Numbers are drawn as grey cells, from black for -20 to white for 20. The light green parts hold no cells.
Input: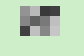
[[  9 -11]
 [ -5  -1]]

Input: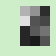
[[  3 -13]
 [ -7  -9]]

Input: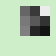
[[-11  17]
 [ -6 -12]]

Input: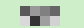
[[  4   0]
 [-12   5]]

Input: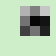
[[  0  11]
 [-19 -17]]

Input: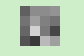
[[2 2]
 [5 0]]

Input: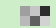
[[ 11 -13]
 [ -5  13]]
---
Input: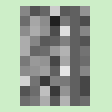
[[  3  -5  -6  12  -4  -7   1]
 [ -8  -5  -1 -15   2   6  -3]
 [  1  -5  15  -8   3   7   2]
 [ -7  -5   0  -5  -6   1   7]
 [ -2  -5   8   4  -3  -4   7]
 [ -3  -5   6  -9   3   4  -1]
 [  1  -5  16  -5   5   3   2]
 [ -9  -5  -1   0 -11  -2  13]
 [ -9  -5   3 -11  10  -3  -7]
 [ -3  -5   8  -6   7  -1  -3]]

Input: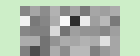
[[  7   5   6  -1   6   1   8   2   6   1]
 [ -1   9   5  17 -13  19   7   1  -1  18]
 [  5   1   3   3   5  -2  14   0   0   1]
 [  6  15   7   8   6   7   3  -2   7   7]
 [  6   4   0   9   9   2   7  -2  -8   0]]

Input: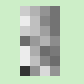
[[ -2   3   8  12]
 [ -2   1  10  17]
 [ -2   5  10  12]
 [  2   8   4  -3]
 [ -1  -3   7  17]
 [ -3   1  10  17]
 [  3  14   3 -12]]

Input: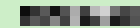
[[ -6  -9  -2  13   9 -10   7  -7 -17  -6 -12 -18]
 [ -7 -12 -16   5 -10 -16   8 -10   1  -9  -6 -12]]

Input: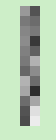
[[ -7   4]
 [ -3  -1]
 [ -1   1]
 [-11   2]
 [ -5   0]
 [  8  -1]
 [  2  -4]
 [ -3   8]
 [-13   6]
 [  6  -3]
 [ 15  -7]
 [ 17  -8]]

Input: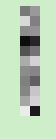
[[  4  -1]
 [  0  14]
 [  3   2]
 [-14 -18]
 [ -2  -7]
 [ 13   7]
 [  1   2]
 [ -5   0]
 [ 11   1]
 [ 13   6]
 [-16  17]]

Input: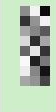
[[-18  18   2]
 [ 18   3 -12]
 [ -6   1   6]
 [  6 -13  14]
 [-12  16  -4]
 [ -1 -15  19]
 [-17   1  17]
 [ -9   3   6]]
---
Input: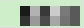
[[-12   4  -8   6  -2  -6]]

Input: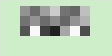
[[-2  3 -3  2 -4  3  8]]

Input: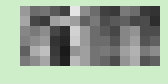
[[  6  -9 -11   5   8   5  -5  -1  -8  -6  -5  -9  -8 -13]
 [  0   2   4 -12 -14  12   4  -3  -3  -7   1   5  -7  -5]
 [ -1   2   6 -10 -15   9   5  -2  -4  -8   3   7  -7  -5]]

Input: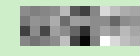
[[ -1   3   2   7  -3   5   4   2   2  -4   2   3]
 [  1  -2   0   2  10 -10 -19   0  20  14  10   8]]

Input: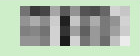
[[  3   7   2  12 -15  11  -1   7  -1   3  13]
 [  3   3   0  13 -16  13  -2   4  -3  10  17]]

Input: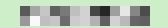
[[ 4 19 10 11 -3 12 13  8 -5 13  9 -4 -5]]

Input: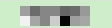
[[ 18   6   1  12 -19   5   6]]
